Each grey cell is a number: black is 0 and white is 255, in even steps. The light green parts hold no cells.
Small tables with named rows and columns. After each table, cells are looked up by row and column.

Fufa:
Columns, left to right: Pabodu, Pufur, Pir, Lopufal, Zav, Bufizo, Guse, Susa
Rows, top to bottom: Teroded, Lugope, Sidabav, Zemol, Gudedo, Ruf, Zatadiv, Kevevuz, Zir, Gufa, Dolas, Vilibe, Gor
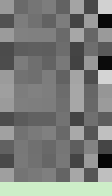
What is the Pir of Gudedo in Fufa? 111
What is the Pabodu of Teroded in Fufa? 154
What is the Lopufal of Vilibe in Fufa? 102
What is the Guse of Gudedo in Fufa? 153
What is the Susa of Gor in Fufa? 191
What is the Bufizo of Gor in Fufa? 167
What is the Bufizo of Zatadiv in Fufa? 167
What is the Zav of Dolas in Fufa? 118
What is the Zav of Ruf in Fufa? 98
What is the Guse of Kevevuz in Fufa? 104

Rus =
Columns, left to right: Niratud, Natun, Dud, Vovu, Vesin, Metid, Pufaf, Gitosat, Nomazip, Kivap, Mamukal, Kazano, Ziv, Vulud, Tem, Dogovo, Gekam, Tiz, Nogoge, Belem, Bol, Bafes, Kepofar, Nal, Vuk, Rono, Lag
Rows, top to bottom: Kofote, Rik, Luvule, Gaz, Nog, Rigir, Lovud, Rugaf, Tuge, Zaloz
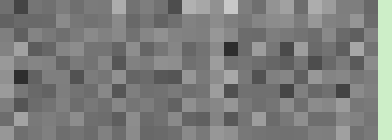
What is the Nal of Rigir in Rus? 132
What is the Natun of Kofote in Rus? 68
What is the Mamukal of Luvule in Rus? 134
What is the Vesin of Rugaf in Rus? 129
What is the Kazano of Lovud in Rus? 114
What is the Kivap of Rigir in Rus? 101
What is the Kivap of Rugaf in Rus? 117
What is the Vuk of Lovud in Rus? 67
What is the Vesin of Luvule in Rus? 111
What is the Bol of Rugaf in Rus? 141
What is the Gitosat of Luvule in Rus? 129
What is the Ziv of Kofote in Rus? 77
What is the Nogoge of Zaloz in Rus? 116
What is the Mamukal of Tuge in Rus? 107
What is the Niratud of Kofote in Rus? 112
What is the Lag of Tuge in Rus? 117
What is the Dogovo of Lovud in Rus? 157
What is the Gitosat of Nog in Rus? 135
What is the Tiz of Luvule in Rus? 108

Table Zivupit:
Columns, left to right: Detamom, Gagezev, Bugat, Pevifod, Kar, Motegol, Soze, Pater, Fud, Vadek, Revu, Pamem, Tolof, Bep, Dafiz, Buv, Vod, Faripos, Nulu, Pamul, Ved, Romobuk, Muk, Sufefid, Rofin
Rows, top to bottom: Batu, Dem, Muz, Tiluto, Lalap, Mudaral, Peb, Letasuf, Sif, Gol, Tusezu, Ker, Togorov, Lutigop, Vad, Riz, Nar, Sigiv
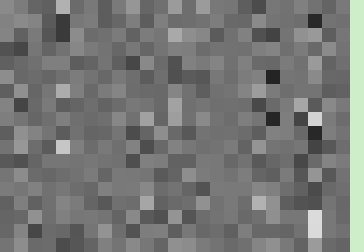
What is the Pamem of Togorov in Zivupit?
90
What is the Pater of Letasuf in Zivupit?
99
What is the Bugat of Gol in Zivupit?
131
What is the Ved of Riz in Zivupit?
119
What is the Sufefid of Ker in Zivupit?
132
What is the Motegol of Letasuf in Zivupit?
101
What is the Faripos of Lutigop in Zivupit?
121
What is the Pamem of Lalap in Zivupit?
107
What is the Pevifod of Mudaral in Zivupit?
102
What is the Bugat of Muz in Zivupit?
122
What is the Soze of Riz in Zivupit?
120
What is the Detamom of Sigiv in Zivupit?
116
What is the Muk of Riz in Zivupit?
219
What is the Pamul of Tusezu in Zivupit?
116
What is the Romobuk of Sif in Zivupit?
68
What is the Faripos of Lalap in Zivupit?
128
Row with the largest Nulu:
Vad

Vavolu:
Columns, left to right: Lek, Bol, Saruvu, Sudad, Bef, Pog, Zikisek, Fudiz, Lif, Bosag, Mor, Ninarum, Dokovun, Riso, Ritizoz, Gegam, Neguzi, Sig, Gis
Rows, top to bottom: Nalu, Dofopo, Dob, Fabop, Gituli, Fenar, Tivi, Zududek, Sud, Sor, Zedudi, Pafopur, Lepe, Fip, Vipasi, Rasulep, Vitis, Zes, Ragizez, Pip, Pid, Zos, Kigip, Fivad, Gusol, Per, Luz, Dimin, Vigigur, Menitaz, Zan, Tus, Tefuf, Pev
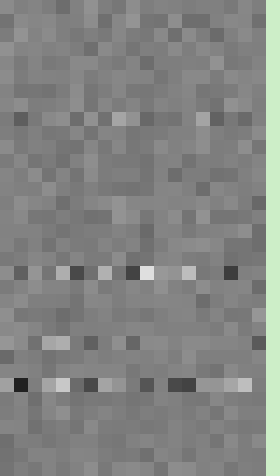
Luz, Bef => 131
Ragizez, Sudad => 131
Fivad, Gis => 131
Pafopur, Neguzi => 130
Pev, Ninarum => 117
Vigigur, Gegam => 135
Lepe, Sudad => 116
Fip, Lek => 131
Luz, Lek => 133
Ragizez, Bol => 125
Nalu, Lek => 139
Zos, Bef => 126
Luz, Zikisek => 133
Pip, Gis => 131
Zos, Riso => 132
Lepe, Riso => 125
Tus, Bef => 124
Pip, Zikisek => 112
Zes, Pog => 123
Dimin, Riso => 67
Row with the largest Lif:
Sud

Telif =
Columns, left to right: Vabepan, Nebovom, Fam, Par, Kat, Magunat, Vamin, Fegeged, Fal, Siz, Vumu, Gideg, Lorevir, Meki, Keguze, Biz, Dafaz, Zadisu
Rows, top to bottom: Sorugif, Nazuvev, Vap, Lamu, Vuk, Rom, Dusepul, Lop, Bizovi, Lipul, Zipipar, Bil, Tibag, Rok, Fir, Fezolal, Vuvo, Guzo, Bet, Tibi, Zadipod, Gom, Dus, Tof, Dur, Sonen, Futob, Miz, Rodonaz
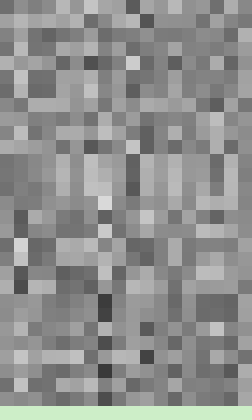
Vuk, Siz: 204
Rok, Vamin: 192
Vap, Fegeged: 108
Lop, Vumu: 171
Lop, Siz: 139
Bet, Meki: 121
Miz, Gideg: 132
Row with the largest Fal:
Sonen

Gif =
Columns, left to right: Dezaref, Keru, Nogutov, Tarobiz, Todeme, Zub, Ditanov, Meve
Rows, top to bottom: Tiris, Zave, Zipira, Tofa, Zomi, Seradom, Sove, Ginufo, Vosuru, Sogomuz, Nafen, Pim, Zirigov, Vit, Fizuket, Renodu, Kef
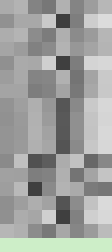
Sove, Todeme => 164
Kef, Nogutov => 140
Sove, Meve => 200
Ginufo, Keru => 159
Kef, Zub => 134
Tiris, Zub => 132
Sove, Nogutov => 125
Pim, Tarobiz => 93
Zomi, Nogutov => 168
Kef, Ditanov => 155
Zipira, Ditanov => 155
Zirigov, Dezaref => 161
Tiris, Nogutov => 131
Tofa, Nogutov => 129
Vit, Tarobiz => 138
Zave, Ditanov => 205
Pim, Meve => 135
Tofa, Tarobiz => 139
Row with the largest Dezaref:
Kef

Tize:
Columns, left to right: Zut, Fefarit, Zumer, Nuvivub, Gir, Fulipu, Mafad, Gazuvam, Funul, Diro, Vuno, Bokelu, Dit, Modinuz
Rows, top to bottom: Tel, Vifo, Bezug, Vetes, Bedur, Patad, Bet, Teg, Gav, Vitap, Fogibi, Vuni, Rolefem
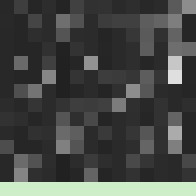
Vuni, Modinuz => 72
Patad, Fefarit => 38
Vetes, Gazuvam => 38
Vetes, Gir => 34
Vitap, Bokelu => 47
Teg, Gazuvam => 64

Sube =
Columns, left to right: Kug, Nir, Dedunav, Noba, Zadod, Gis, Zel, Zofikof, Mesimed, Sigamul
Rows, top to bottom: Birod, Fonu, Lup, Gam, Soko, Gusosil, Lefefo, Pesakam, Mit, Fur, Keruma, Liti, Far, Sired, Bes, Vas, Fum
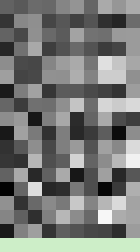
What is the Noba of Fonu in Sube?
70
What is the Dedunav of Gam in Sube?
169
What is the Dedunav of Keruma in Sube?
142
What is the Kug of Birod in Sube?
98
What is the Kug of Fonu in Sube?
53
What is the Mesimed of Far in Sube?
39
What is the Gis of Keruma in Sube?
154
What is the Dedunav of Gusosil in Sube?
72
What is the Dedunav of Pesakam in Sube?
112
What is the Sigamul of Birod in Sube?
171
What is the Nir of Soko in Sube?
74
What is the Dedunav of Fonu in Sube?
143
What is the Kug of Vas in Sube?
133
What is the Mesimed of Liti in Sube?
184
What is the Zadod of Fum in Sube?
95
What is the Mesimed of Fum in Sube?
45
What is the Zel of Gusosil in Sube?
131

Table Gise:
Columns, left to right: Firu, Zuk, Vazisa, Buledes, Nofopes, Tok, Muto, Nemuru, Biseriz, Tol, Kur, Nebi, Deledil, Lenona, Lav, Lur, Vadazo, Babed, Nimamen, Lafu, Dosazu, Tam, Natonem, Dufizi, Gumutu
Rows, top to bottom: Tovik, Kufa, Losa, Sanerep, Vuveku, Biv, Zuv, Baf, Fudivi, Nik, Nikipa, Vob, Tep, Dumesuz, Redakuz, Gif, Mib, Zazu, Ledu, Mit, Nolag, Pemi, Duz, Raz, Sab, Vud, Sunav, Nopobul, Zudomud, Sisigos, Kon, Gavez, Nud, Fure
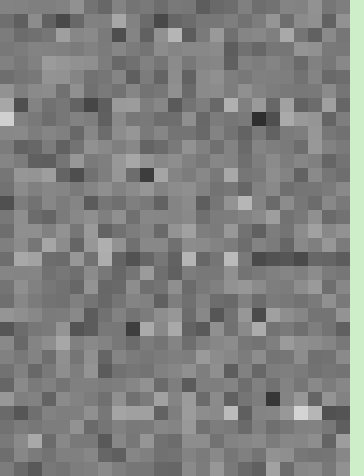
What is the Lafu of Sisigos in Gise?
133
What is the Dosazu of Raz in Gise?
122
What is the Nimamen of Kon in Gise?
128
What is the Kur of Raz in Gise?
170
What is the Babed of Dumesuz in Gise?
102
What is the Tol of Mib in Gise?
125
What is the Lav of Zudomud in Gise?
107
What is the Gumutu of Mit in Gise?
118
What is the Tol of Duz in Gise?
115
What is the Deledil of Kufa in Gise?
102
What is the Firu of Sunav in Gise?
114
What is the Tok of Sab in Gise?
128
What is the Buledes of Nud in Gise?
115
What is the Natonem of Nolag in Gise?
154
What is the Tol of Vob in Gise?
167
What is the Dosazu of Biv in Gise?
126
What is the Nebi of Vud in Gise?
123
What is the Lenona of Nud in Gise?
131
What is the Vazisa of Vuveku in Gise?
129
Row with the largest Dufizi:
Baf

